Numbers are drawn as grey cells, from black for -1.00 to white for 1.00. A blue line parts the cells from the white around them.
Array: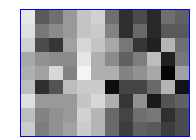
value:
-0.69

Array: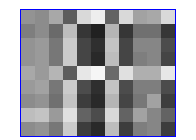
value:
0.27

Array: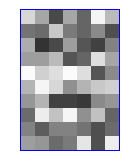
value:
-0.21

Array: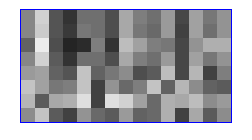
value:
0.26

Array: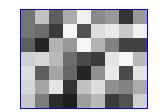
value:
0.19
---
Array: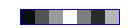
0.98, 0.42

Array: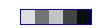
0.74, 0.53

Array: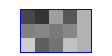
0.61, 0.51

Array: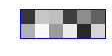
0.95, 0.84

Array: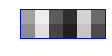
0.87, 0.75

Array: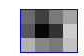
0.61, 0.51

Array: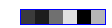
0.76, 0.42
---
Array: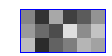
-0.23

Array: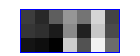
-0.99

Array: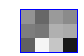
0.55

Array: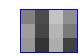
0.36

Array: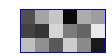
-0.31

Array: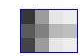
0.81
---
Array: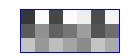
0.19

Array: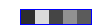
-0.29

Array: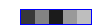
0.03

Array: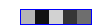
-0.14

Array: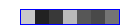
-0.32

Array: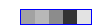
0.27

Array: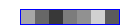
-0.03

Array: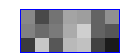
-0.04

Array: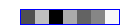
0.05

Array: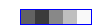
0.07
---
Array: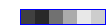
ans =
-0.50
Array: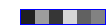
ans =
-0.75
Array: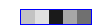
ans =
0.53
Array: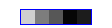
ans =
0.62
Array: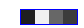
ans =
-0.76
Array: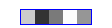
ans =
0.59
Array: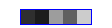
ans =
-0.63
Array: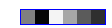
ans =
0.00
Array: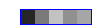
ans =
-0.70
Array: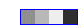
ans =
0.12
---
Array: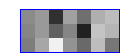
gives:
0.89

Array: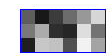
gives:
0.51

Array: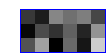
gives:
-1.00

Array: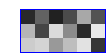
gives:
0.20

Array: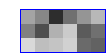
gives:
0.54

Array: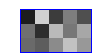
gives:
0.09

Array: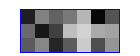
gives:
-0.71

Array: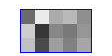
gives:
0.24

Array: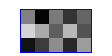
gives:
0.11
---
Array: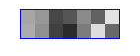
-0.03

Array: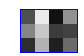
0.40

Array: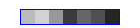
-0.20

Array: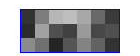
0.03

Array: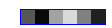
0.71

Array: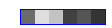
-0.49

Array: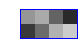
-0.16

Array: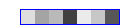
0.84

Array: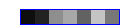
-0.23
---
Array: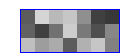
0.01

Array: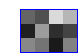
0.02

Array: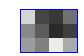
0.33

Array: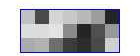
0.62

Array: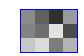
0.41

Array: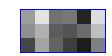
0.00

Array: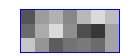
0.28

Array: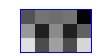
0.68

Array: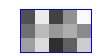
0.61

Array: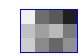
0.13
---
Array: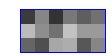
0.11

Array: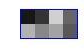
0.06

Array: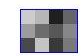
-0.15

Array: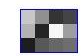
-0.71

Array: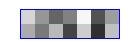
-0.05

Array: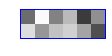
0.18

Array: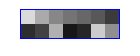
-0.48

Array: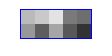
-0.26
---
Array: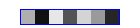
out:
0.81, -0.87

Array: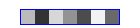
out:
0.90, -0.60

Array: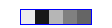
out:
0.84, -0.81

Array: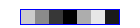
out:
0.81, -0.99

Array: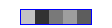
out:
0.53, -0.61

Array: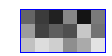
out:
0.78, -0.84
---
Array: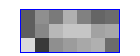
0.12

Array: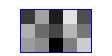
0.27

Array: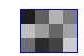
-0.25

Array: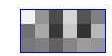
0.16

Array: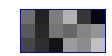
-0.73

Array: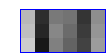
-0.65

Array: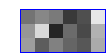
0.06
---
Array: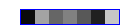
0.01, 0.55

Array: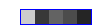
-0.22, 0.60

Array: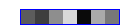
0.70, 0.70

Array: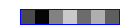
0.58, 0.58

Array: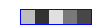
0.76, 0.76

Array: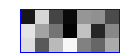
-0.98, 0.94

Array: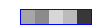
0.69, 0.69

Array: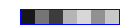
0.42, 0.69
